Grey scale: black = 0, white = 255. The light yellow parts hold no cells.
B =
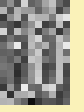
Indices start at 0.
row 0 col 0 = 103
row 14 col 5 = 58
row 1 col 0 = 180
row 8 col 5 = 185
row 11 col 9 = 82
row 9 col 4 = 145
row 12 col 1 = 149
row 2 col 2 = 184
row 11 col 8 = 193
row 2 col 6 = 178
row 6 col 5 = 149
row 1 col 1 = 88
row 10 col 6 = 72
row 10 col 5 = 202
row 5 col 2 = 88
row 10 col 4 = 150
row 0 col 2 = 82
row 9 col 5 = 192
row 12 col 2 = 76
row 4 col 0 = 211
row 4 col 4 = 168
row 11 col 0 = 90
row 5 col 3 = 93
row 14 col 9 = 100
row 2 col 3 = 81
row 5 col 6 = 99
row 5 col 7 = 106
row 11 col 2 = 61
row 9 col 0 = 119
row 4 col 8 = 57
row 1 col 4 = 153
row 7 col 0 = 97

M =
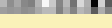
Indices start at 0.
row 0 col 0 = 183
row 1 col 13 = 91
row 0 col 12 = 175
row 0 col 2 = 167
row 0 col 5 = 180
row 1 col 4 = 147
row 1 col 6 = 185
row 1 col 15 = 130
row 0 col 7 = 200
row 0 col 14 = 209
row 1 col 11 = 183

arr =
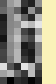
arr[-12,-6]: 91
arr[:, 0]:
[91, 105, 27, 38, 40, 19, 55, 69, 66, 222, 161, 68]
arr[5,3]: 99
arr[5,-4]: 193
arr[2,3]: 98
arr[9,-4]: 39
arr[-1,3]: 35
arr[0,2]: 178
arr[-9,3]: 210
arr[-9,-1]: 229
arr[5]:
[19, 148, 193, 99, 70, 208]
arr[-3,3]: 227
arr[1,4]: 146
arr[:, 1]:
[155, 136, 133, 135, 137, 148, 137, 139, 125, 84, 184, 0]
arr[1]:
[105, 136, 100, 24, 146, 68]
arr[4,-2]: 41
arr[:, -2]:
[32, 146, 39, 185, 41, 70, 43, 25, 31, 185, 188, 5]
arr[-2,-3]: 56

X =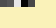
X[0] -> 77
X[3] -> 5

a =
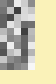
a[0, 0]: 130
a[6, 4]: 234
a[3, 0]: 98
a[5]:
[214, 134, 148, 99, 179]
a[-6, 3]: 63
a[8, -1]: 226
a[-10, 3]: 205
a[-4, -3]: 137
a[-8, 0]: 98
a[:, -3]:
[234, 62, 195, 198, 234, 148, 137, 214, 124, 132]
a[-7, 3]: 107
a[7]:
[84, 188, 214, 90, 181]
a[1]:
[116, 195, 62, 216, 199]
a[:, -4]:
[106, 195, 73, 227, 147, 134, 237, 188, 140, 103]

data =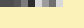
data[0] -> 78
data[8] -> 217
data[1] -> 78
